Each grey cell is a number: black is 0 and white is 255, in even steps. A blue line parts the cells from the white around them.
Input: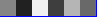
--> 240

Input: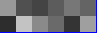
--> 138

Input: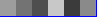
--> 78

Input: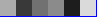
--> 113

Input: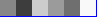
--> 204

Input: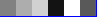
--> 209
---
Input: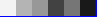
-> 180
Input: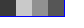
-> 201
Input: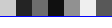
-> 36
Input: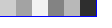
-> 163
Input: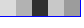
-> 178
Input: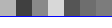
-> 64
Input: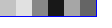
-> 225
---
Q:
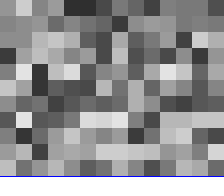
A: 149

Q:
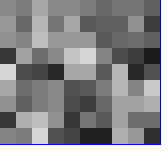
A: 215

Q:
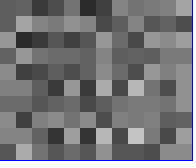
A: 115

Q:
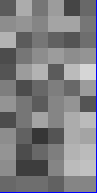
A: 110

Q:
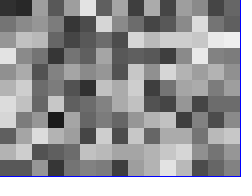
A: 150

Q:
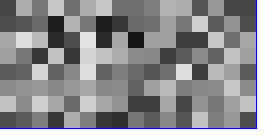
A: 127

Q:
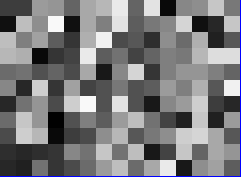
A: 114
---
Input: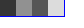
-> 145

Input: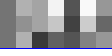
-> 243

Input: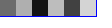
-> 189

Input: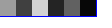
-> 157

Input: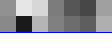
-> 215

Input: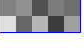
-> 182

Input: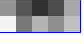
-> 192

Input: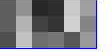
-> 202

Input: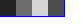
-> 109
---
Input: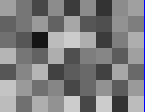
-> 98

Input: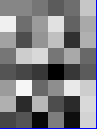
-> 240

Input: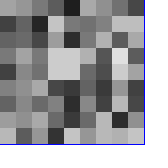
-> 65

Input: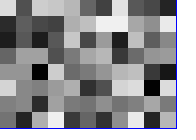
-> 43

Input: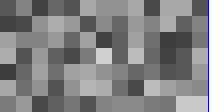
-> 66

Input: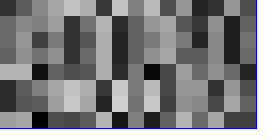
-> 107
